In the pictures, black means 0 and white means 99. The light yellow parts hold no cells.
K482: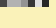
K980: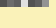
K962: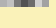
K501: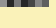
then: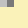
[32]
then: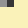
[87]

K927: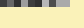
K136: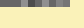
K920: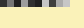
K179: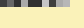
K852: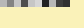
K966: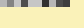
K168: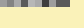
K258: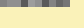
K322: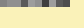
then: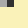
[19]
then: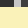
[66]
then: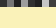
[66]

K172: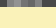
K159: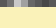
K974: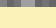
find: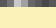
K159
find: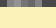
K172
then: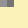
[40]
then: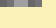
[40]

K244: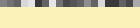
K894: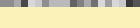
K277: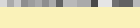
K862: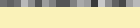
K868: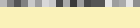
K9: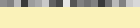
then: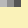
[61]
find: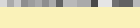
K277

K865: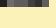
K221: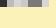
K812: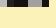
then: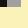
[7]
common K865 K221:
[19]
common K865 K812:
[13]

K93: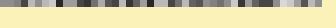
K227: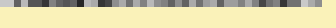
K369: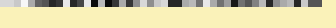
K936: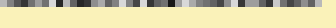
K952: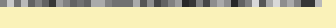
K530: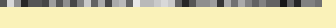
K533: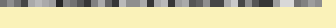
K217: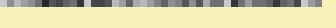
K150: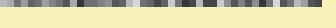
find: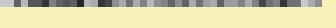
K227
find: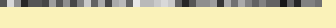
K530
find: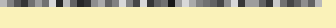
K936
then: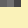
[78]

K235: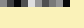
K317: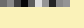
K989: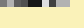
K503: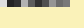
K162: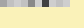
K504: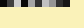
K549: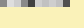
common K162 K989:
[25]
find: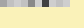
K162
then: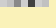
[80]
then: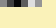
[14]

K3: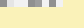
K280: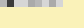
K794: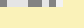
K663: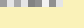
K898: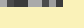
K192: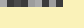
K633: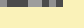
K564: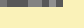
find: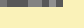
K564
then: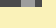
[56]
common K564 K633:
[56]

